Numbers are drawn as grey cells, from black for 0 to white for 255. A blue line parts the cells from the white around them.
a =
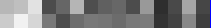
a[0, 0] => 183
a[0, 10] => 153
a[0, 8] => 103
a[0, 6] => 78
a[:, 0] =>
[183, 203]
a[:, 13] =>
[166, 136]
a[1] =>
[203, 241, 214, 120, 76, 109, 120, 117, 108, 120, 123, 51, 66, 136, 62]
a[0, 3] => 76

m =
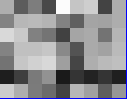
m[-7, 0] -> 174
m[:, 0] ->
[174, 131, 217, 131, 115, 30, 204]
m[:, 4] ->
[252, 130, 65, 137, 159, 26, 66]
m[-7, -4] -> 197
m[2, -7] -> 129
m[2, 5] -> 165
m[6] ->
[204, 174, 123, 107, 66, 183, 161, 94, 150]
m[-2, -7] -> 122
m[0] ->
[174, 92, 125, 73, 252, 197, 206, 67, 173]
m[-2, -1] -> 31
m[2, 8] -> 181
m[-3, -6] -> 216
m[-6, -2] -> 162
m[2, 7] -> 115

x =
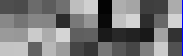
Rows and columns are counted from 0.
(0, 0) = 78
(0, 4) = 112
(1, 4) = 43
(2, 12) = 50
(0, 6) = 208
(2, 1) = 152
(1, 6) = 149
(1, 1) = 117
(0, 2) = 107
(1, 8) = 193
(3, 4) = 155
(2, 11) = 162
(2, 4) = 213
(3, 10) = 127
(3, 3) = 183
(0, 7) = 3

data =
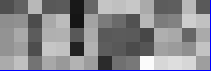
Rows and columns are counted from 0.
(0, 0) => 79
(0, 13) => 185
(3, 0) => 147
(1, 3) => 169
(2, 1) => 169
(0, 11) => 92
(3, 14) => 195
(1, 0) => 142
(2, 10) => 71
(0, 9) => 199
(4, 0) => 171
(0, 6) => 102
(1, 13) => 206
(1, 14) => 193
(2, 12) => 169
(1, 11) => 124
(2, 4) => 177
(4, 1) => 192
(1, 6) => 163
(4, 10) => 251
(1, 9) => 81
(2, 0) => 147
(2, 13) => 102

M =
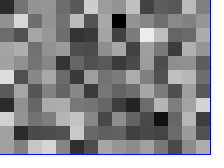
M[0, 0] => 43
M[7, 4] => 173
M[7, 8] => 61
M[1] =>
[145, 215, 110, 147, 114, 187, 82, 168, 0, 147, 135, 111, 137, 129, 149]
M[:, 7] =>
[156, 168, 164, 143, 89, 115, 118, 102, 72, 96, 166]
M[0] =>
[43, 115, 148, 149, 109, 88, 205, 156, 148, 193, 67, 93, 87, 187, 128]
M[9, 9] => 64
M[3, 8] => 167
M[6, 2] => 86
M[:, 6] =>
[205, 82, 57, 75, 80, 158, 59, 116, 135, 104, 78]
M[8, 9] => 99
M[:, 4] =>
[109, 114, 110, 155, 52, 106, 100, 173, 181, 80, 133]
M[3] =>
[164, 174, 113, 146, 155, 78, 75, 143, 167, 66, 159, 121, 60, 176, 149]
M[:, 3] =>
[149, 147, 151, 146, 135, 168, 131, 171, 126, 76, 213]
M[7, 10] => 108
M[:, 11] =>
[93, 111, 190, 121, 77, 80, 123, 181, 17, 68, 119]
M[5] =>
[220, 80, 136, 168, 106, 58, 158, 115, 123, 172, 128, 80, 192, 183, 110]
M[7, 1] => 145
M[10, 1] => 129
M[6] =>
[91, 165, 86, 131, 100, 136, 59, 118, 100, 110, 166, 123, 79, 158, 88]
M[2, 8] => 65

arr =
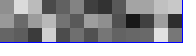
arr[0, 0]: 143
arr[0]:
[143, 219, 187, 74, 97, 131, 63, 50, 89, 164, 164, 192, 200]
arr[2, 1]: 93
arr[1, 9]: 24
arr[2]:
[101, 93, 59, 208, 76, 111, 81, 118, 99, 103, 105, 225, 119]
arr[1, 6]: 158
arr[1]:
[153, 106, 156, 185, 115, 89, 158, 143, 80, 24, 64, 158, 46]

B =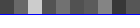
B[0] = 69
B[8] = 55
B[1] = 104
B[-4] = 91

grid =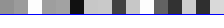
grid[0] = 145
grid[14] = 47
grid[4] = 162
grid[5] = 17
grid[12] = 50

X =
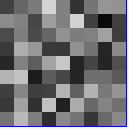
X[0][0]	66
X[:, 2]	[123, 71, 74, 151, 94, 29, 63, 49, 126]
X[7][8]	112
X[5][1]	194
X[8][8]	137
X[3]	[58, 173, 151, 58, 56, 145, 115, 38, 138]
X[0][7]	149
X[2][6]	129
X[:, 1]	[103, 129, 126, 173, 129, 194, 134, 161, 184]
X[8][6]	54
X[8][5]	116
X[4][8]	80
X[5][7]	110
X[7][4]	33
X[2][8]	63
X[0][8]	146
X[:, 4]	[128, 128, 145, 56, 199, 71, 179, 33, 138]
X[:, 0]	[66, 139, 76, 58, 39, 179, 63, 56, 116]
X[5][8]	90

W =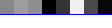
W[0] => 135
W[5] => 240
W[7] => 8
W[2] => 142

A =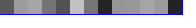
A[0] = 89
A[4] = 82
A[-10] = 117
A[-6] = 37
